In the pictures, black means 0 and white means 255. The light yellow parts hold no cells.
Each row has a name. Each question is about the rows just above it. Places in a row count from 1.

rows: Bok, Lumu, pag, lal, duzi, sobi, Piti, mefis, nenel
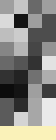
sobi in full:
[ 50  35 113 174]
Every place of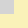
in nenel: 2
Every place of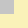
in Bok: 2
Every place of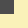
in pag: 3 4
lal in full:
[134 182  70 147]

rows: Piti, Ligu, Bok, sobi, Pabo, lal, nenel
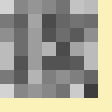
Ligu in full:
[121  96 164  75 102 115 109]
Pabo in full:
[187  83 157  83  83  90 187]
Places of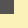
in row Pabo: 2 4 5
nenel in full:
[211 135 149 135 115 203  61]

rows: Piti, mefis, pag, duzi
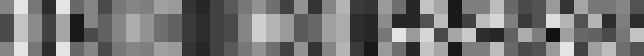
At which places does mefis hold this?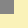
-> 7 9 18
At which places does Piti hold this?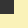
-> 14 23 27 41

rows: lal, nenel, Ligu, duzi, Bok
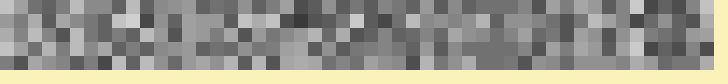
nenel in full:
[153 125 172  92 166 138 119  98 194 208  72 145  98 160 153 153  92 194
 172 194  78  58  84  92 119 202  92  72 113 187 138 145 132 145 180  98
 145 145 132 113  84 119 187 160 132  72 106 145  98  84 172]
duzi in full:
[194 160 113 180 125 187 138 166  98 125  98 138 145 153  98 113 106 145
 119 125 160 166  92 145  92 119 125 132 119  98 153  92 138 113 113 113
 113 132  84 160 125 166 153  92 160 202  72  98  78 132  78]
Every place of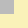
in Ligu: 3 6 11 46
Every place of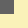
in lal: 4 9 11 15 19 30 34 48
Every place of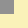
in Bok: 4 12 16 28 33 39 42 43 44
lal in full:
[194 160 113  98 125 187 138 138  98 187  98 138 145 153  98 113 106 145
  98 125 160  78  92 145  92 119  92 132 119  98 153  92 138  98 113 113
 113 132  84 160 125 166 153  92 132 202  72  98  78 132 194]
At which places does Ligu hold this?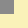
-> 21 35

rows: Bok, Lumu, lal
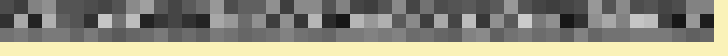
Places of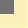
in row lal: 1 17 20 22 31 37 40 44 45
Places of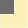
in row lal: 3 11 14 19 23 30 39 49
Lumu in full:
[ 49 168  35 176  96  84  49 197 114 189  35  55  69  49  35 168 152 108
 144  62 144  55 182  43  23 182 152 176  90 138  62 168  69 189  55 144
  90 203 122 144  23  49 144 168 130 197 189  62  23 152  29]
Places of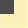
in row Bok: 1 7 17 32 35 42 46 49
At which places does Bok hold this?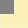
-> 3 25 50 51

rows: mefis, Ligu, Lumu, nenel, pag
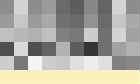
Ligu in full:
[154 198 154 169 112 106 147 106 198 169]
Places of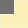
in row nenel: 8
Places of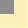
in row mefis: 1 3 10

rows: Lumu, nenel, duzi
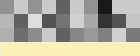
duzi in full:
[175 110 140 202  97 134 153 128 208 122]
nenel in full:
[183  97 222  83 116 208 168  52  83 196]
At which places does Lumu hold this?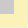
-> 2 4 6 9 10
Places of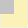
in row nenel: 10
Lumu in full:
[146 202 146 202  97 202 146  25 202 202]
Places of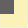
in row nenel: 2
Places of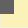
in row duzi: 5

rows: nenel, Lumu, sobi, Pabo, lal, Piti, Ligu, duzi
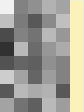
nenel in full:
[241 130 144 178 163]
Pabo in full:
[ 49 185 107 151 171]
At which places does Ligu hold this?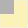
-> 4
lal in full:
[ 82 101  95 144 130]

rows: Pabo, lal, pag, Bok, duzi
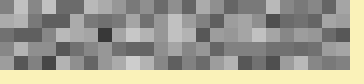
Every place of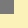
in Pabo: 10 18 19 22
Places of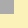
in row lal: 1 6
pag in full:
[113  95  95 135 185 171 165  56 165 199 179 151 193 179  87 157 151 165
 193 165 135 157 151 107  87]
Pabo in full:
[129 193 135 193 107 107 185 171 151 121 143 107 143 101 171 143 101 121
 121 185 135 121 135 101 165]

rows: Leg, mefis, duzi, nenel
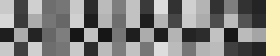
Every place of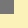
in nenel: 5 11 14
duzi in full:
[ 30 172  36 103 126  22 194  22 118  30 172  30 180  36  44 194  22 187
 165]

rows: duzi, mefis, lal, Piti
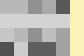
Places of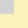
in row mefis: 1 2 3 4 5
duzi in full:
[184 184 144 170  88]
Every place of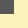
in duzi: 5
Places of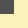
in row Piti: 1

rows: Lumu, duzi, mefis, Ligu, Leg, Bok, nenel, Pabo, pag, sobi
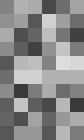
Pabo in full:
[ 94 196  94  73 184  58]
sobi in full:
[ 87 152 152  87 184 123]
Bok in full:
[109 208 208 177 177 177]
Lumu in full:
[131 177 171  73 109 164]
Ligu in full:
[139  94  65 145 196 123]
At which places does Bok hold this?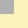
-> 4 5 6

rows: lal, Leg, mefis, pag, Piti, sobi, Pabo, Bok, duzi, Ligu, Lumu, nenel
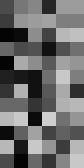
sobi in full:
[ 32  24  17 112 200 126]
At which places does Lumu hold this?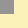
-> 4
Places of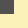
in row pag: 3 5
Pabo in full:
[ 52 177  17  89 170  45]
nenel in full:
[ 75   4 104  52 134 200]

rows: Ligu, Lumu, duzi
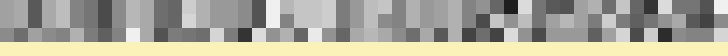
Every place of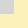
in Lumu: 14
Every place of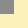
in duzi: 1 4 29 49
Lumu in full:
[161 169  89 169 189 131 117  75 139 183 169 110 102 213 177 153 153 139
  83 240 131 197 197 205 124 153 189 139 131 177 153 161 177 131  75 197
 146 189 117 161 183 161 124 205 124  96 117 146 169  89  67 139]
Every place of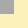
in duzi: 11 26 28 31
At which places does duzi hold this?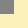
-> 5 9 50 51

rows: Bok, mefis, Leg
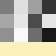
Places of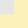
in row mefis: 2 4
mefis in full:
[167 230  75 230]

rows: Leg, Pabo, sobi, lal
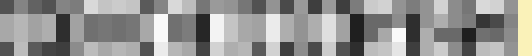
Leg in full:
[ 82 132  98  82 132 124 217 196 203 196  90 132 217 188 118 154 147 118
  82 147  74 154  62 154  62 124 203 210 147 124 147 210 140 118 217 210
 147]
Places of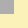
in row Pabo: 4 21 23 32
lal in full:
[ 82 188  90  68  62 140 188 168 182 174  82 235 182 168  68 210 174 182
  90 210  62 140  74 203  82  46 188 196 229  62 174 203 140  68 188 196
 147]

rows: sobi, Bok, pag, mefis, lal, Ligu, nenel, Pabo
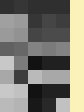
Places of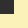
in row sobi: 1 3 4 5
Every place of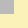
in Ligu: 3

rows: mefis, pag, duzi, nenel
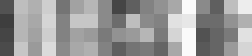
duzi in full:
[ 69 182 162 206 130 162 154 122 146 154 182 122 213 250  82 101 122 225]
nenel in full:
[ 75 198 154 219 138 168 176 130  95 116 122 101 168 250  89 101 154 213]

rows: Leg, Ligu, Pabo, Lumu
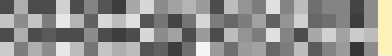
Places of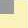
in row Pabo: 15
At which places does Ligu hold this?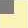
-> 4 16 18
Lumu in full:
[203 125 174 140 231 188 117 196 174 188  84  97  61 111 245 155 111 155
 162 103 125 188  90 132 155  53 140]
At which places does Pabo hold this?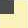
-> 1 3 5 6 8 10 14 16 22
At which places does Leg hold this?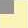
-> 18
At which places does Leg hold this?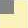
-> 7 21 24 25

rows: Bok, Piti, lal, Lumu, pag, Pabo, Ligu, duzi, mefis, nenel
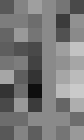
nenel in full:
[ 88 132  94 138 117 153]
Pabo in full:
[166  94  51 138 166 187]
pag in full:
[117 125  66 138 145 166]
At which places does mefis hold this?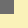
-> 1 2 6
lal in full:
[101 153 117 138  81 138]

